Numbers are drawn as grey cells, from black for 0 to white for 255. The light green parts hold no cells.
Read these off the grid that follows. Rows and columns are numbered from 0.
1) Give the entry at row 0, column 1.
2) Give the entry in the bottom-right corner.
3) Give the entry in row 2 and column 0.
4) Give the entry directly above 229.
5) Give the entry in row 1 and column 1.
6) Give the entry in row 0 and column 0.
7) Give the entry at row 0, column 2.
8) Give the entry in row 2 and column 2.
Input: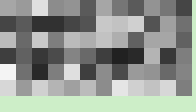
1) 154
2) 126
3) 187
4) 75
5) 90
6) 166
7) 223
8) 200

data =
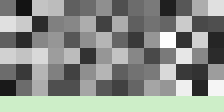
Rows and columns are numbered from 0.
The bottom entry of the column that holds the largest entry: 150
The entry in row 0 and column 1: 19
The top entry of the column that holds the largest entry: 31
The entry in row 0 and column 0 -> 114
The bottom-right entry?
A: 245
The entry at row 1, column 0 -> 224
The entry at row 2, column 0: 95
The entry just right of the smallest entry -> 195
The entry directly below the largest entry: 122
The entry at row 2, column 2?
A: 135
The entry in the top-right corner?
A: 224
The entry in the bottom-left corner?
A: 25
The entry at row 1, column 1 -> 203
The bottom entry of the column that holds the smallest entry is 108
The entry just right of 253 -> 50
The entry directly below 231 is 57

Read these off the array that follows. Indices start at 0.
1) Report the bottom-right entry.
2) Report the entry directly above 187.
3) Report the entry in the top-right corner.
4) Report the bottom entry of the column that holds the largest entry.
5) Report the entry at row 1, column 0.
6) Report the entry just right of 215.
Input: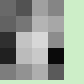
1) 90
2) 195
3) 133
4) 174
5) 98
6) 140

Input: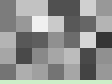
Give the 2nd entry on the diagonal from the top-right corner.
102
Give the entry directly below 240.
94
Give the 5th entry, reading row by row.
80
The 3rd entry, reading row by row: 194
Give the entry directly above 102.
208
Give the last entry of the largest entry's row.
180
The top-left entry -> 124
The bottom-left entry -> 116
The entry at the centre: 144
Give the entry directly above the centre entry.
202

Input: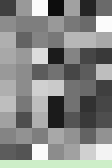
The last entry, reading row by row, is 243
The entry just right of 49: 70
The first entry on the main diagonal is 63
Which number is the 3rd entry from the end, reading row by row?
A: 161
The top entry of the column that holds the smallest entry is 13
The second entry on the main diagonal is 126
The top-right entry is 106
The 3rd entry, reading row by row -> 251
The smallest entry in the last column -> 57
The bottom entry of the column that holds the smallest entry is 140
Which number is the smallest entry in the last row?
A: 84
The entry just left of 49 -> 114
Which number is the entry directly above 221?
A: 132
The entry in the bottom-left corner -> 92

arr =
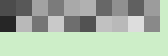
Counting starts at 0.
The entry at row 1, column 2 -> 117
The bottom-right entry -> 137
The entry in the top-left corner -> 76
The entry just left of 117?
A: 185
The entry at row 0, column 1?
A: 88
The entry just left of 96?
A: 144

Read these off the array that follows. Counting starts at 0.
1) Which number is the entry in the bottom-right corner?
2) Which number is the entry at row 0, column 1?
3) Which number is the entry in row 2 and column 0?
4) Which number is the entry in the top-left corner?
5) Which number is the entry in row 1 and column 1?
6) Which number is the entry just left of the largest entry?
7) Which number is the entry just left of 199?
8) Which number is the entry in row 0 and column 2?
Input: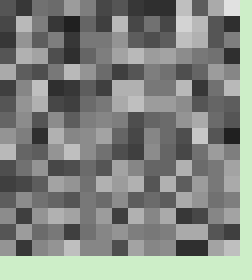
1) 191
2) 55
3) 55
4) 85
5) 185
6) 170
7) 78
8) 113

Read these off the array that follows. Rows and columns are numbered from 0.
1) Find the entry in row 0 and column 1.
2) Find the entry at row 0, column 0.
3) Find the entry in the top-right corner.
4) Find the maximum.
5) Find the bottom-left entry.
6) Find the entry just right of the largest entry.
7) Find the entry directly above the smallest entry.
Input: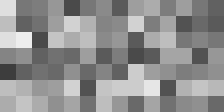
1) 119
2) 223
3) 97
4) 237
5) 172
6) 74
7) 132
